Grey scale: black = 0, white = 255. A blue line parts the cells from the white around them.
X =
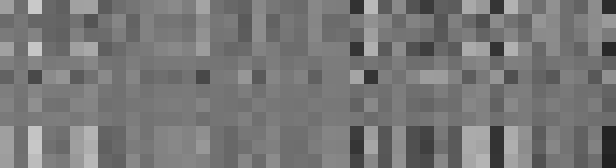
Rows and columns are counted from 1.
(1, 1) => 159
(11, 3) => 199
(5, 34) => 130
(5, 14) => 122
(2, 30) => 131
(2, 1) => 107
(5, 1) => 127
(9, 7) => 128
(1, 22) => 107
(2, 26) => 123
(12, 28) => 86
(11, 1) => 160
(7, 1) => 126
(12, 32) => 136
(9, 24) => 123
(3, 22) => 110
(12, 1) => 157
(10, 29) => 144
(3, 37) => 133
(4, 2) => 111
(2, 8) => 116
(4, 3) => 199
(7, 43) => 113
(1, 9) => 110
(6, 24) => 123
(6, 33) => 131
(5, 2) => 118
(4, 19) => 131
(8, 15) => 132
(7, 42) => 112
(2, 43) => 140
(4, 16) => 113
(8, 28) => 109
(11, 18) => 112
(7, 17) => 115
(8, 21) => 117
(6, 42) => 123
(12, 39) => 81

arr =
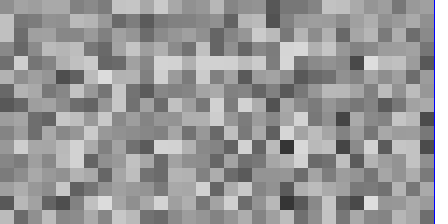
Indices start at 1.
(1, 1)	143
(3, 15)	144
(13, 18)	90
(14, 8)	147
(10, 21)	214
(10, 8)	152
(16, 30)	168
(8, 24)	150
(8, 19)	172
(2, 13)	129
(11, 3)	167
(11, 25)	69
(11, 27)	210
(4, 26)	130
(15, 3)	162
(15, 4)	100
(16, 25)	119
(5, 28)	188
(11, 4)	166
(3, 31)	138
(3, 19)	203
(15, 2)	184
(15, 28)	150
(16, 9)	199
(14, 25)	161
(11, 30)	194
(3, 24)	177
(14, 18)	200
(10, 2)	157
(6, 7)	187
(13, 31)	122
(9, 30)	185
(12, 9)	153
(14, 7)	117
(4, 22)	216
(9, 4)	100
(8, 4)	163
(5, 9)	106
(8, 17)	124

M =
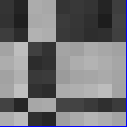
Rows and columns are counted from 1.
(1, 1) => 52
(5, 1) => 173
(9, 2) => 187
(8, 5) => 68
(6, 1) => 162
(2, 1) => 50
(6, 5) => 155
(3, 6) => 53
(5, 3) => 44
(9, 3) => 47
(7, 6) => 175
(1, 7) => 52
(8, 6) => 67
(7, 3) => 49
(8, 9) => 59
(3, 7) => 45
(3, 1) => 61
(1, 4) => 168
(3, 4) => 174
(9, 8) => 174
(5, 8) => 173
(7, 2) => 192
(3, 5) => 57
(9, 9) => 164

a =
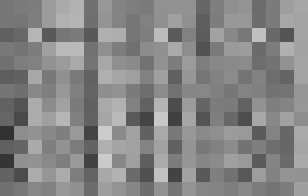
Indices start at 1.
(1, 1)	119
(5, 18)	139
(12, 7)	67
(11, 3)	170
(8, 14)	155
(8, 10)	129
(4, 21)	176
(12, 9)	135
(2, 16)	125
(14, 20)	116
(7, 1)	117
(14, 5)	151
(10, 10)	161
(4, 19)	107
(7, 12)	139
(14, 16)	132
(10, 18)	153
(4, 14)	141
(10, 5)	127
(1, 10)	126
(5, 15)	126
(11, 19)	127
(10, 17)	155
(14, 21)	125
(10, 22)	169
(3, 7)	89
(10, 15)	137
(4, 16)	122
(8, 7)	97
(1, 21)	158
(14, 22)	158
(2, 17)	151
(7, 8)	142
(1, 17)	143
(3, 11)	126
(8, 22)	151
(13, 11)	81
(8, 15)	101
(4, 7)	114

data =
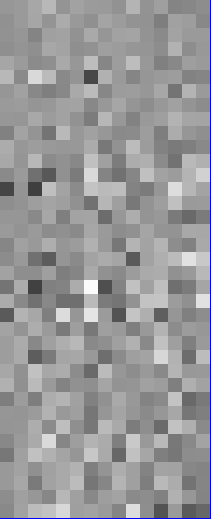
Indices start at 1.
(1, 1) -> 151
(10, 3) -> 148
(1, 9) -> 146
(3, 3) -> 132
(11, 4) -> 153
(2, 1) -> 145
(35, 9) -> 180
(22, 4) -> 136
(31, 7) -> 119
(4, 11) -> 149
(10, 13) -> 172
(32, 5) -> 134
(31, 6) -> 143
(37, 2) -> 162
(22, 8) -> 123
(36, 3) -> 151
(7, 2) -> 161
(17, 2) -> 147
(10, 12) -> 126
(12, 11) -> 175
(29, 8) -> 145
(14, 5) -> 163
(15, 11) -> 147
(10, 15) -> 143
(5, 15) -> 154
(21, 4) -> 128
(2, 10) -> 147
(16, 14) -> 105
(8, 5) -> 162
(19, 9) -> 165
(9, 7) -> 124
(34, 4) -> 161
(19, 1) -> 140
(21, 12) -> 190
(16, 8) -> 108
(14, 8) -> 186
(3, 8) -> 150
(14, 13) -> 221
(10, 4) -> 116

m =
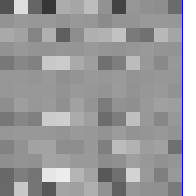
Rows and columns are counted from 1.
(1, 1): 82
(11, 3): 162
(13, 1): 104
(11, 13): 112
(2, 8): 139
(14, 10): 150
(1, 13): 107
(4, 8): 149
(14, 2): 199
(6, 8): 151
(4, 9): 147
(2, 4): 152
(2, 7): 150
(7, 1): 150
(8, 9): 146
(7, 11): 151
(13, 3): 116
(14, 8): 146
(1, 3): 101
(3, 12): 184
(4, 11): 153
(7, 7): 151
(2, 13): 151
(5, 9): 126
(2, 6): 152
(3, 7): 175
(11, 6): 142
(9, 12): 135
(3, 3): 132
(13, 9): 112
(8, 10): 143
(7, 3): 152
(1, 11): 144
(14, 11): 145
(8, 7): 148
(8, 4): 154
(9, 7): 159

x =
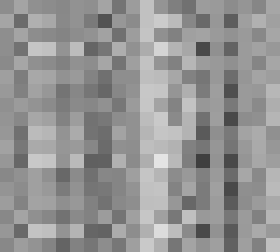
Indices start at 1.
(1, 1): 141
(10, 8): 109
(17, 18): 154
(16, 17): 119
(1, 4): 140
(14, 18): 143
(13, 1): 136
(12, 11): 174
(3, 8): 162
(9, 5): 130
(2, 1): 165
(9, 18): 141
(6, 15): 118
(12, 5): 147
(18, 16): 159
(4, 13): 180
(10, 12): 197
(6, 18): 150
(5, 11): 194
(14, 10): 147
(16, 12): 160
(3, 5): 132
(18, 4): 132
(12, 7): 96
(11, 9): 144
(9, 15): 113
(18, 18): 159
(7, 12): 197
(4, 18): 155
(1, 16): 154
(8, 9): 119
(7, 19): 152
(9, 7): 114
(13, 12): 181
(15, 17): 91
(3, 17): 146

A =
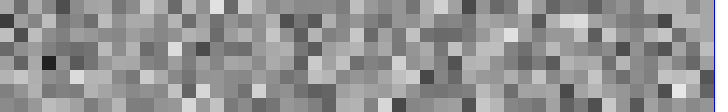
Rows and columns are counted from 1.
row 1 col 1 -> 169
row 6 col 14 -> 117
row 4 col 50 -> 118
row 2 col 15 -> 159
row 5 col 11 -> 132
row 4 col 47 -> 108
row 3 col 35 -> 153
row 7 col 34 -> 128
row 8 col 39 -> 118
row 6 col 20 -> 144
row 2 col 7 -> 111
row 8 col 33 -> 159
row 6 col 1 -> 179
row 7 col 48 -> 79
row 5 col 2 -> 100
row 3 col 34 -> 123
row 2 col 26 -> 149
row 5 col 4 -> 33
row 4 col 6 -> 109
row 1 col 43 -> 97
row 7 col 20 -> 138
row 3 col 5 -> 128
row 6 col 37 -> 174
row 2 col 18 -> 128
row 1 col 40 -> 101
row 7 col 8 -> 164
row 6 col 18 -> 136
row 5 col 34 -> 179
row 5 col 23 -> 202
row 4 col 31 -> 170
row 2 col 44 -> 148
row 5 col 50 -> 104
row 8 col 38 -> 128
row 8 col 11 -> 125
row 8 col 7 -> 125
